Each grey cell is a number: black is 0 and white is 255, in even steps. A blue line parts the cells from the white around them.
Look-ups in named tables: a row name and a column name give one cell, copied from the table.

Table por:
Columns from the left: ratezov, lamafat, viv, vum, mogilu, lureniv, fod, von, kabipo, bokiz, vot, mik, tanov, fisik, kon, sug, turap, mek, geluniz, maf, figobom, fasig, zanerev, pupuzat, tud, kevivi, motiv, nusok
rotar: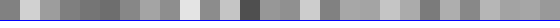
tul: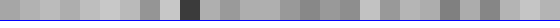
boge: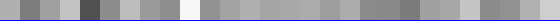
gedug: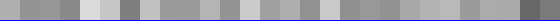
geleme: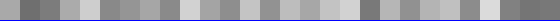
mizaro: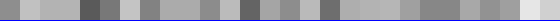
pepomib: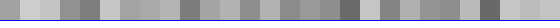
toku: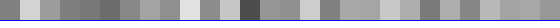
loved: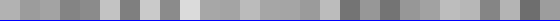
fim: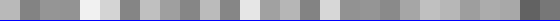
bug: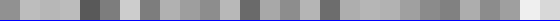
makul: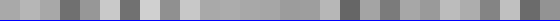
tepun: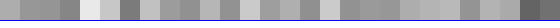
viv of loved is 163
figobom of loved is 151
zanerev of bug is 129
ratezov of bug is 145
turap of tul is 153
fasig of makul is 154
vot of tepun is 182
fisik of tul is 175
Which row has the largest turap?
fim

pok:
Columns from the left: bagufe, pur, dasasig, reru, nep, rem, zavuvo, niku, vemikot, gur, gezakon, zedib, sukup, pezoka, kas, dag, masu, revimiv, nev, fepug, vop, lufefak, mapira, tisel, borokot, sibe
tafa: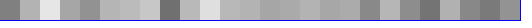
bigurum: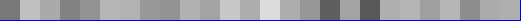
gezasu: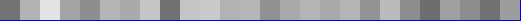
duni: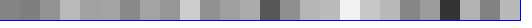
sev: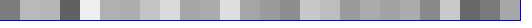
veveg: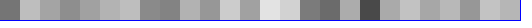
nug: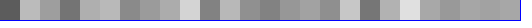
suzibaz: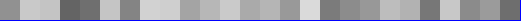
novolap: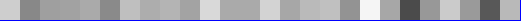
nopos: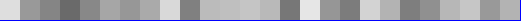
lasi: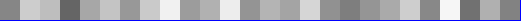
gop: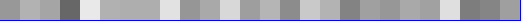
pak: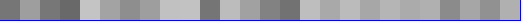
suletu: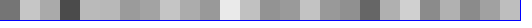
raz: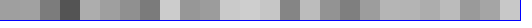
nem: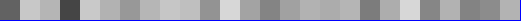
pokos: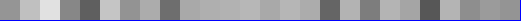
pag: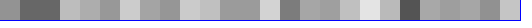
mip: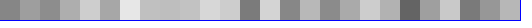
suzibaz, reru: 100
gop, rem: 177
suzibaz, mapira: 200
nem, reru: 69
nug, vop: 224
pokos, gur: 169

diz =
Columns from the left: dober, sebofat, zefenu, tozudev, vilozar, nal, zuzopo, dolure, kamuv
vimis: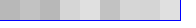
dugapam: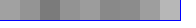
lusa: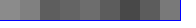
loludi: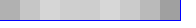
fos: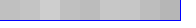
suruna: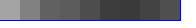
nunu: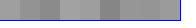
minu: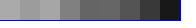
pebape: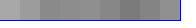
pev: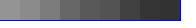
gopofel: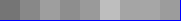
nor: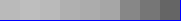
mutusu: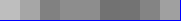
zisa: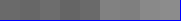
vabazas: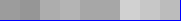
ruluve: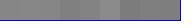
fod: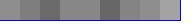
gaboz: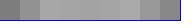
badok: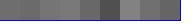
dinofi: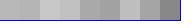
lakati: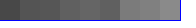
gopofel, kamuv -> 156
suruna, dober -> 164
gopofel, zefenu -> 158
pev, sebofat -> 139
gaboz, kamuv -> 136
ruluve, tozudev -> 128
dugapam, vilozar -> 156
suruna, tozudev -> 92
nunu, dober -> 159
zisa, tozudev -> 101
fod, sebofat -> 126

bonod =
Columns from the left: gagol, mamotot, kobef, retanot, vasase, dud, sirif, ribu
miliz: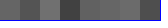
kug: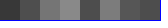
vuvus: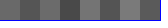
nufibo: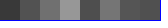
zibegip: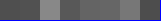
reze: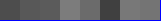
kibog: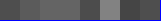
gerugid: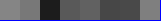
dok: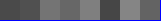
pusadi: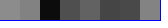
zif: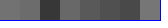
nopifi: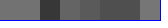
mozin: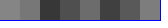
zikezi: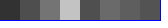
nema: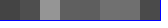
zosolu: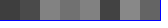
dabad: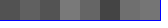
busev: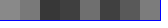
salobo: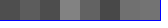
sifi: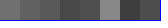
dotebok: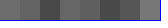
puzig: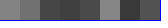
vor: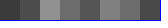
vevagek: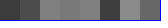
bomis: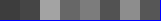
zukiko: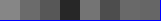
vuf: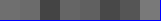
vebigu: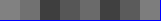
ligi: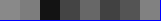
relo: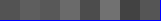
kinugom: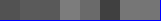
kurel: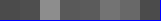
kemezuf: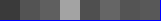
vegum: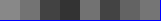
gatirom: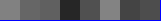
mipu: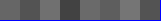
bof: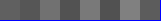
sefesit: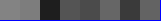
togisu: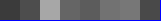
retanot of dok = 103
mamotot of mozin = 119
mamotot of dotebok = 99
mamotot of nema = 78
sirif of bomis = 141
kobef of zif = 55
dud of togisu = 114
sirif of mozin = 89
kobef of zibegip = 136
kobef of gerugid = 28
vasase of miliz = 97
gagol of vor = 59
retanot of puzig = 63
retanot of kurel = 89
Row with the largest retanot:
zikezi

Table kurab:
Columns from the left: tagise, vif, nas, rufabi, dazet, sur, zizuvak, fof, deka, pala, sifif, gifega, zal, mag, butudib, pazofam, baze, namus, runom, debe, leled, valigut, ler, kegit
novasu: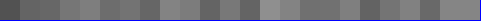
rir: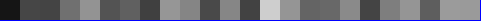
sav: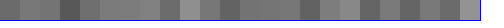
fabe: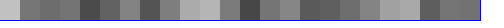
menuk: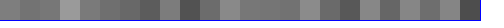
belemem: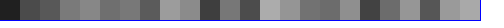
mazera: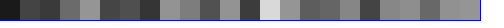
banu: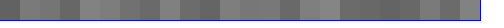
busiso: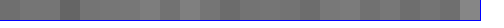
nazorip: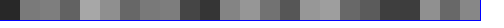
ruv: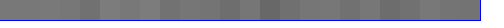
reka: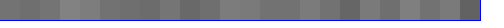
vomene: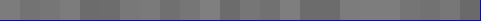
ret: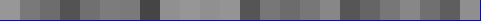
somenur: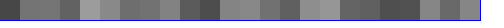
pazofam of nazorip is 151
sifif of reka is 111
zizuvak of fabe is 131
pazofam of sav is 98
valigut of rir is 94
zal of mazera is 60
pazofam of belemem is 114
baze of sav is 125
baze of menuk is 106
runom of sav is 101
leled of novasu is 129
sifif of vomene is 127
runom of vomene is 125
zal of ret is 85
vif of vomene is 115
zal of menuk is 119
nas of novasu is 103
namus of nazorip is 104

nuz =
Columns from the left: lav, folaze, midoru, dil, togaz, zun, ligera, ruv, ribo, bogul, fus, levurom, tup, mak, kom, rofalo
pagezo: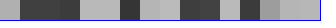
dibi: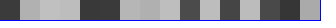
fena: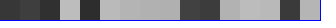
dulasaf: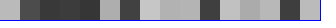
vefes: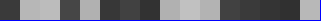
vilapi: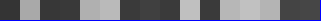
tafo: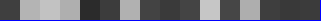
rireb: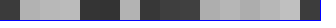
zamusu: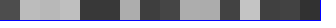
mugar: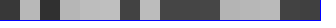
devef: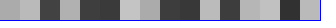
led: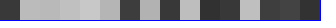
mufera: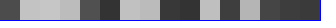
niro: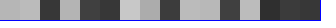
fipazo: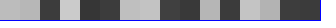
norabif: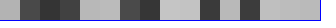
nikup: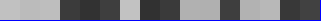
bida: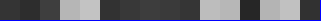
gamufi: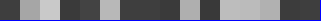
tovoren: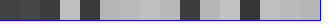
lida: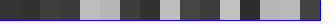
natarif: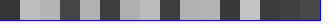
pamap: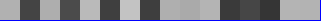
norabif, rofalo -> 186
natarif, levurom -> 56
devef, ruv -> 171
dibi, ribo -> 190
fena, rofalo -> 181
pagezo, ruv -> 181
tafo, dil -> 175
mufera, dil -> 188
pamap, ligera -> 195
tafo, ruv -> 67

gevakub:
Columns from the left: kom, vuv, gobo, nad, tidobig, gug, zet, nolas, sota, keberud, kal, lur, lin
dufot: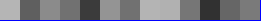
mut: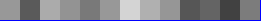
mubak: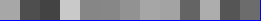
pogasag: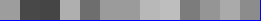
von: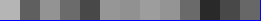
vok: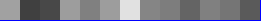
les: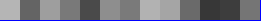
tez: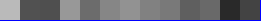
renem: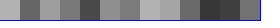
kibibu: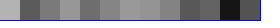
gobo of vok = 72
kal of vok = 128
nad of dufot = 113
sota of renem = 165
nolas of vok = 133
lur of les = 61
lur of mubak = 85
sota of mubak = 163
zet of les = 122

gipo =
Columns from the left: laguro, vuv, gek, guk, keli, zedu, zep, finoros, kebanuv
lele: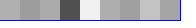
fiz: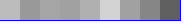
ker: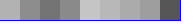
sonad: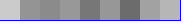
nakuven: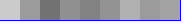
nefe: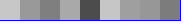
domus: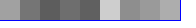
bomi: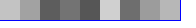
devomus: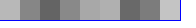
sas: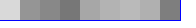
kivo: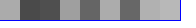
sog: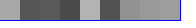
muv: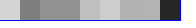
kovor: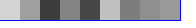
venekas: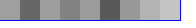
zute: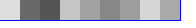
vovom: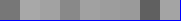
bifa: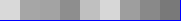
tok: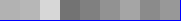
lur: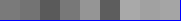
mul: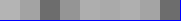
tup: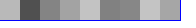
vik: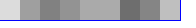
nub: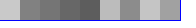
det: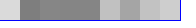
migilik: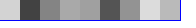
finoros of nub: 197
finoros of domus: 154
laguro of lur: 122
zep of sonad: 108
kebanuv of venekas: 196
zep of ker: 171
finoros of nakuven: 155
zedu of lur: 93
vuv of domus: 117
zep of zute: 157
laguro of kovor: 211
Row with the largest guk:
zute

